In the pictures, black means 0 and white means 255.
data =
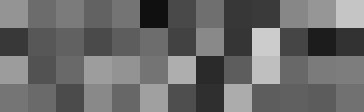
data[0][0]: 148
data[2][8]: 93
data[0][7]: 111
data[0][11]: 150
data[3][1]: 106
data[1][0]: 56
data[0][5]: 16
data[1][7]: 137
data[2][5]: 116
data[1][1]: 87
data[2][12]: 125
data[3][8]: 172
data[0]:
[148, 108, 123, 98, 116, 16, 73, 111, 55, 58, 135, 150, 197]
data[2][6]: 174
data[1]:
[56, 87, 97, 74, 93, 109, 66, 137, 53, 204, 69, 28, 50]
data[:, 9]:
[58, 204, 191, 93]

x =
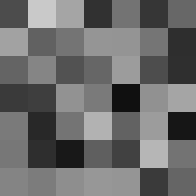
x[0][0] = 76
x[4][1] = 40
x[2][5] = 77
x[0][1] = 201
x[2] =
[100, 133, 82, 102, 156, 77, 47]
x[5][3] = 95
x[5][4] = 65
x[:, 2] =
[165, 116, 82, 146, 116, 24, 142]
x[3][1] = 62
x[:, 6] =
[103, 46, 47, 165, 22, 115, 101]
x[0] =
[76, 201, 165, 49, 115, 54, 103]
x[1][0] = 162

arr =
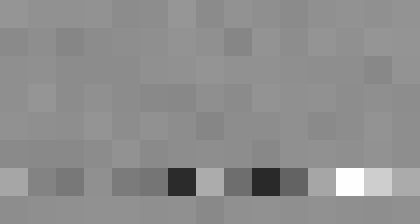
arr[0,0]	149
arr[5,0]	138
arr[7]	[141, 143, 144, 145, 145, 143, 144, 137, 144, 145, 143, 145, 143, 142, 144]
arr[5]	[138, 137, 137, 140, 146, 138, 141, 142, 141, 136, 144, 145, 143, 146, 142]
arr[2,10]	143
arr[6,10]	99
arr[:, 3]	[146, 140, 140, 144, 148, 140, 144, 145]
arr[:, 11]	[144, 148, 142, 145, 138, 145, 166, 145]
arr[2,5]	144
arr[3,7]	143
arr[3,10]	144
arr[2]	[143, 144, 140, 140, 140, 144, 145, 148, 145, 145, 143, 142, 142, 136, 147]
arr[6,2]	120
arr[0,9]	143
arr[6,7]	172
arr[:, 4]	[140, 142, 140, 140, 141, 146, 123, 145]
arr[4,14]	142
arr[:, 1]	[145, 142, 144, 149, 143, 137, 131, 143]
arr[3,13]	143
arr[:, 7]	[139, 144, 148, 143, 134, 142, 172, 137]
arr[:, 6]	[150, 147, 145, 136, 141, 141, 43, 144]
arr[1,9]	147
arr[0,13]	144
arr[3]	[143, 149, 140, 144, 140, 137, 136, 143, 139, 147, 144, 145, 141, 143, 141]
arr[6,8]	110

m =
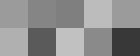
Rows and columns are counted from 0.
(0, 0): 155
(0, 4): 155
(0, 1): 133
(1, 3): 138

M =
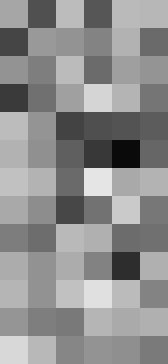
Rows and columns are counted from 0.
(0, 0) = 166
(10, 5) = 131
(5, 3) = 56
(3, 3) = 213
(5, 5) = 102
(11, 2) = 121
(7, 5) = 119
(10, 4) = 187
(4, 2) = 67
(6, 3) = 229
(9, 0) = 172
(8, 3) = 176
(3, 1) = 112
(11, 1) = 126
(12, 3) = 147
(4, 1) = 148
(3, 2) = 160
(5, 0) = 178
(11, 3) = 181
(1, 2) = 147
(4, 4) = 83
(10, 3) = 224
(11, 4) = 170
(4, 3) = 79
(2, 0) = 147

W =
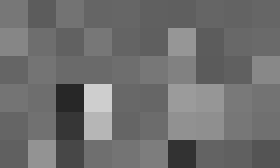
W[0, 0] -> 119
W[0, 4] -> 102
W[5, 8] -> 96
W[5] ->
[96, 147, 71, 111, 116, 125, 50, 99, 96, 84]
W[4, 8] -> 119
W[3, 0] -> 116
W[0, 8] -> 99
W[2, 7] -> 91
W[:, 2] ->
[115, 97, 106, 39, 54, 71]
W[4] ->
[101, 113, 54, 182, 101, 108, 145, 143, 119, 112]
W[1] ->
[134, 110, 97, 119, 100, 95, 150, 92, 104, 106]
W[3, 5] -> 102
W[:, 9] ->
[102, 106, 136, 115, 112, 84]
